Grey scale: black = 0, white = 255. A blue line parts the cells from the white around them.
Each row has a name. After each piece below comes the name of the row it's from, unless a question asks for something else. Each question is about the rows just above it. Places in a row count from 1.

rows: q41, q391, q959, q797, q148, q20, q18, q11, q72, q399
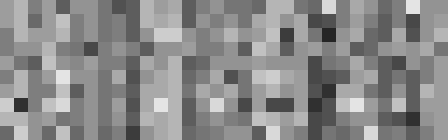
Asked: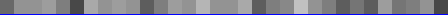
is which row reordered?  q148
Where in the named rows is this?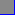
q148, 6
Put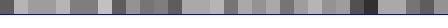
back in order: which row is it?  q18
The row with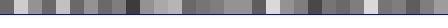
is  q399

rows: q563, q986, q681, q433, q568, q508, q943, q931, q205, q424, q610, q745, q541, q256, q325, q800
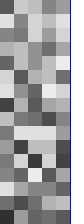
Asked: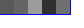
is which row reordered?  q800
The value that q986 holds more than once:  224
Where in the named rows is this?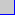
q563, 2

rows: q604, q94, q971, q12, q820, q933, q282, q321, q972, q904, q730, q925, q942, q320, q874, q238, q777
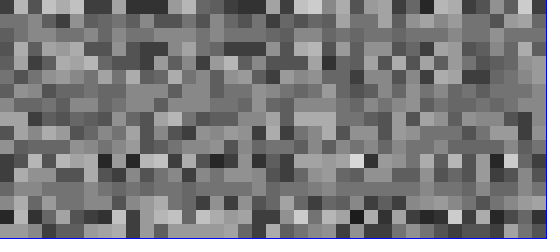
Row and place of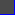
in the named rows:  q238, 37
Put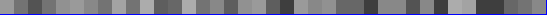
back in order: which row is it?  q933
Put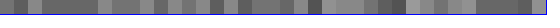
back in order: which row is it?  q730
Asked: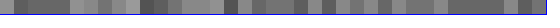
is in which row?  q730
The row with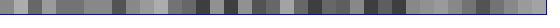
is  q874
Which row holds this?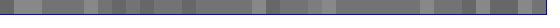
q320
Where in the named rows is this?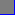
q320, 23

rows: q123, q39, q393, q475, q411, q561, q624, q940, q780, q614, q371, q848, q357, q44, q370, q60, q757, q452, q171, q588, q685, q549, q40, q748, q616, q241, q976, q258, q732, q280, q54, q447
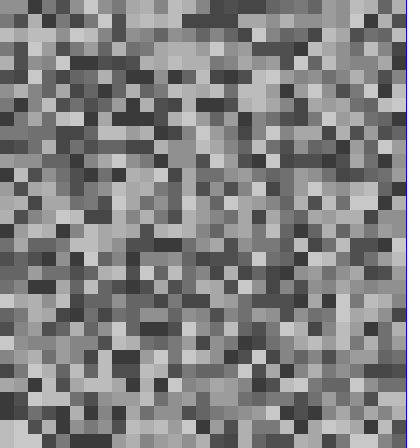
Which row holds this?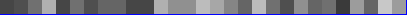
q371
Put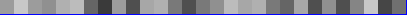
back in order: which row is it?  q44
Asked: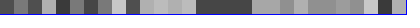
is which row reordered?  q39
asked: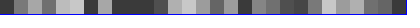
q780
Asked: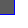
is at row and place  q452, 21
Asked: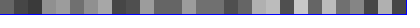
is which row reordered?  q588
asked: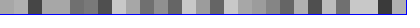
q370

